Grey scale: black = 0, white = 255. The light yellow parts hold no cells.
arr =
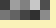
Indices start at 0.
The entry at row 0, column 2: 129
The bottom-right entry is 139
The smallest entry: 48

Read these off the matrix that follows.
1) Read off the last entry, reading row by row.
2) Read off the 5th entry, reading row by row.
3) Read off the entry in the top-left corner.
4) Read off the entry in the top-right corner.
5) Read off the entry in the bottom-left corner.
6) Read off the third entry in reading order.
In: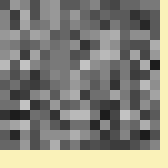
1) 132
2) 142
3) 79
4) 121
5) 102
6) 132

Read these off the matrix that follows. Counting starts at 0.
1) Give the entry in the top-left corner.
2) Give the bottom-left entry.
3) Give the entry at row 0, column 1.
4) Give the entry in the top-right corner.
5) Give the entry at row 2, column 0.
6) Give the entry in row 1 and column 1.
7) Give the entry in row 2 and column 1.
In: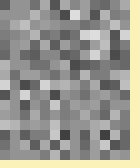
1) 93
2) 135
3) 147
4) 169
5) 135
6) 147
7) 169

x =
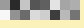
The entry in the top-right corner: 174
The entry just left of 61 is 206
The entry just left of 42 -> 155
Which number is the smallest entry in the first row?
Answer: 42
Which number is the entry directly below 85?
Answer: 218
